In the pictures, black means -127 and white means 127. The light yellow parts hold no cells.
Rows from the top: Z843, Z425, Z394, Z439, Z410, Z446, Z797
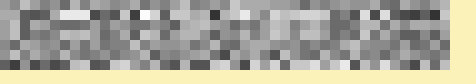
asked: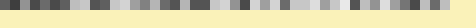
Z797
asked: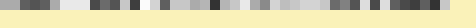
Z425
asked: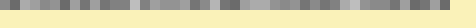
Z410
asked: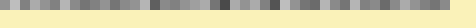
Z446

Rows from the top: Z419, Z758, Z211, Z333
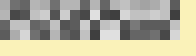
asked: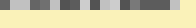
Z211
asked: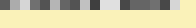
Z333
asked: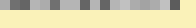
Z419

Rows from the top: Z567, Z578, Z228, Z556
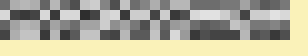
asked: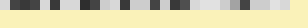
Z578
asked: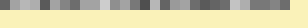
Z228

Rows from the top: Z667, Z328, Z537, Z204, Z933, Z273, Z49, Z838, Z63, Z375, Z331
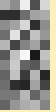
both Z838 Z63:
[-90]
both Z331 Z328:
[44]
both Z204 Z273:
[66]

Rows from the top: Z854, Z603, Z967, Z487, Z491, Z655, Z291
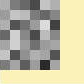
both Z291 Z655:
[37]
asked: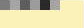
Z291
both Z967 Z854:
[48]
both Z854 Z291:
[-3]
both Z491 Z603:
[28]

